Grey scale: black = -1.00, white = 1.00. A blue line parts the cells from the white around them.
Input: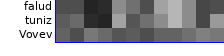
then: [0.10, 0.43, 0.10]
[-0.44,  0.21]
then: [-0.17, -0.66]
[-0.72,  0.27]
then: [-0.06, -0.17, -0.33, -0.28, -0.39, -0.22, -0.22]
[-0.12,  0.00]
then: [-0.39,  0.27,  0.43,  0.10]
[-0.44, -0.39]
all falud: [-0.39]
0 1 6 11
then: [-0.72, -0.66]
[ 0.10, -0.12]
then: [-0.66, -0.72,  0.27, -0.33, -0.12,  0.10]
[0.43, 0.10]

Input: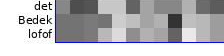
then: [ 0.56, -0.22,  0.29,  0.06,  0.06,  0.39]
[-0.16, -0.28]
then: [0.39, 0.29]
[-0.22,  0.83]
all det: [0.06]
0 7 8
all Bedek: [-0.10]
0 1 3
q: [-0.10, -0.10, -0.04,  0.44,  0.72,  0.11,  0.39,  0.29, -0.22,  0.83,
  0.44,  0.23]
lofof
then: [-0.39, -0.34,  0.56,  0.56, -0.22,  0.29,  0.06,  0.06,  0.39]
[-0.16, -0.28]
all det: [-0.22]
5

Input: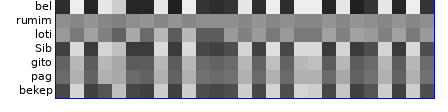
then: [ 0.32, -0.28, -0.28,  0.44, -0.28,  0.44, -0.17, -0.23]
[-0.17,  0.44]
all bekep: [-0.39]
10 12 16 26

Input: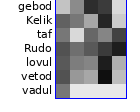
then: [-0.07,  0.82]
[0.82, 0.82]
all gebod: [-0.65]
2
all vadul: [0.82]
1 2 3 4

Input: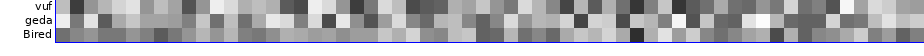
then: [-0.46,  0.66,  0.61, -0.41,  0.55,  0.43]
[0.00, 0.93]
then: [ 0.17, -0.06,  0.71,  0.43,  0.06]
[-0.46,  0.43]
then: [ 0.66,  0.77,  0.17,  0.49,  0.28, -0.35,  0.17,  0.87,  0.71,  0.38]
[0.49, 0.38]
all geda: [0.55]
5 10 41 46
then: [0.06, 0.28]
[ 0.38, -0.41]
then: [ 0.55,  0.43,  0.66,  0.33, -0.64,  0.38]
[0.77, 0.23]
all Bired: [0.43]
10 12 32 38

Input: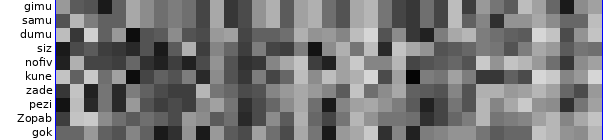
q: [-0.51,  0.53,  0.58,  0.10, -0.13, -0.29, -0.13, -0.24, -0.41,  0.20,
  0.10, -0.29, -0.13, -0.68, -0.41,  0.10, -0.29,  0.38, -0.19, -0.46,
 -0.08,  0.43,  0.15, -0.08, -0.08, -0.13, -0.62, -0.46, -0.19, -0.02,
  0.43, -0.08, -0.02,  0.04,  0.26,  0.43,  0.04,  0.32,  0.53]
Zopab
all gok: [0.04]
5 24 27
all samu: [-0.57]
12 25
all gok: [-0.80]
7 10 19
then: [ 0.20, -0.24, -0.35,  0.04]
[-0.24, -0.80]
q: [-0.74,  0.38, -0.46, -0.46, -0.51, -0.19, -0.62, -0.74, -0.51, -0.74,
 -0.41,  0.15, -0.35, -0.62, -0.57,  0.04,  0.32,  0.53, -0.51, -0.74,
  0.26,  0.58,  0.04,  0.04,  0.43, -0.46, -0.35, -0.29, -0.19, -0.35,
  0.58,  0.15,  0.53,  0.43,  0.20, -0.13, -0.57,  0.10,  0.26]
nofiv

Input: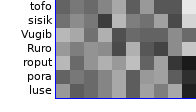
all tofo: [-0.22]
0
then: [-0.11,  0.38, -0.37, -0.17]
[-0.22, -0.22]
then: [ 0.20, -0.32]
[-0.32,  0.82]

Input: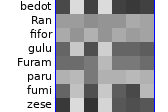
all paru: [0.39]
0 3 4 6
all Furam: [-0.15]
0 1 6

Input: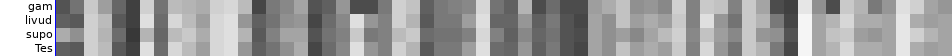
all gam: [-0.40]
21 22 34 36 37 51 55
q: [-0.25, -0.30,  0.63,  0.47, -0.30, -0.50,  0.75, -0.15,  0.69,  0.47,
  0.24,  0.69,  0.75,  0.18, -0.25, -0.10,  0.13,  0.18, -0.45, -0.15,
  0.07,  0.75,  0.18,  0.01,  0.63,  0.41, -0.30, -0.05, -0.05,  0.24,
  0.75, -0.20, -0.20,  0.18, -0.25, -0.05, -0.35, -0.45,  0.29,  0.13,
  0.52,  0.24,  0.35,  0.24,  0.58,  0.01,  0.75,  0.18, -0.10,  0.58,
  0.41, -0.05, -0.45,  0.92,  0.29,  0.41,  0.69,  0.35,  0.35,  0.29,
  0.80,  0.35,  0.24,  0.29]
livud
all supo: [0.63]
2 44 61

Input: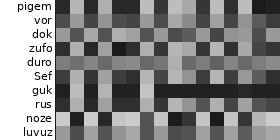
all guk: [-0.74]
0 2 4 5 7 8 9 10 11 12 14 15
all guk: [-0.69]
13
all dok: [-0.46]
11
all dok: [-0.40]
8 14
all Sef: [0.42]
6 8 11
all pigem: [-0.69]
0 2 4 5

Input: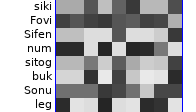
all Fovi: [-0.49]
0 2 6
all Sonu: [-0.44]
4 7 8
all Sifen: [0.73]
2 3 5 6
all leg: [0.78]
1 5 8
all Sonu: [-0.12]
0 1 2 5
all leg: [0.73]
2 4
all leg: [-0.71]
3

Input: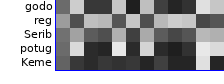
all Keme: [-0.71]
6 8 9 11
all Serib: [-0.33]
9
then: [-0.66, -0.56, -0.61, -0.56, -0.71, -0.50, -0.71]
[-0.71,  0.76]
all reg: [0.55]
5 9

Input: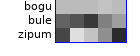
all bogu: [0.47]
0 1 2 4
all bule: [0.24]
4

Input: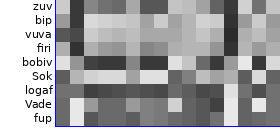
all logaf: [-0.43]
3 7 10
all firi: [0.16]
4 11
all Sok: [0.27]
5 11
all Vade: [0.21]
2 5
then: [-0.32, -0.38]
[-0.43, -0.17]

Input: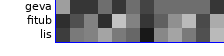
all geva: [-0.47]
6
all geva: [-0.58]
1 2 4 11
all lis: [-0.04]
1 4 9

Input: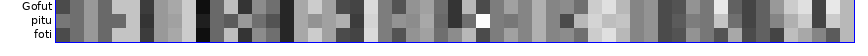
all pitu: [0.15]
18 24 42
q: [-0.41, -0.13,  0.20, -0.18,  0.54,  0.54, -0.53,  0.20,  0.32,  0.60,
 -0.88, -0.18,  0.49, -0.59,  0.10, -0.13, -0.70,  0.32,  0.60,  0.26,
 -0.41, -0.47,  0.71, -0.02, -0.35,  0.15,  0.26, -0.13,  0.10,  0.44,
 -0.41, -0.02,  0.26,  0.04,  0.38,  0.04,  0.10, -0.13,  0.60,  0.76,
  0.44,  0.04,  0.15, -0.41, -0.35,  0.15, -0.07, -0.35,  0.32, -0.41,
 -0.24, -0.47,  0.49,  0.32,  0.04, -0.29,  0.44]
foti

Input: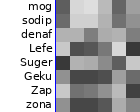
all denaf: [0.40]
0 1 4
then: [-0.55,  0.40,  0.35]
[ 0.09, -0.26]

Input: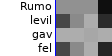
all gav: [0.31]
2
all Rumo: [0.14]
0 1 2
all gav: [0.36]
0 1 3
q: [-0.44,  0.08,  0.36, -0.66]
levil
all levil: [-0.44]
0
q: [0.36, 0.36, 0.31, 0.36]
gav
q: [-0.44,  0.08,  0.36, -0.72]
fel

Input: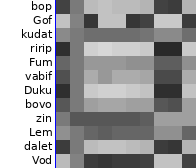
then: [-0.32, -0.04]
[0.25, 0.30]
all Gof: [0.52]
0 3 4
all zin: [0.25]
7 8 9

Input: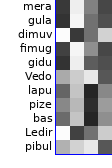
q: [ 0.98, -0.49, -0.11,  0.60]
Ledir
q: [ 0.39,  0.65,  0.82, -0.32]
pibul

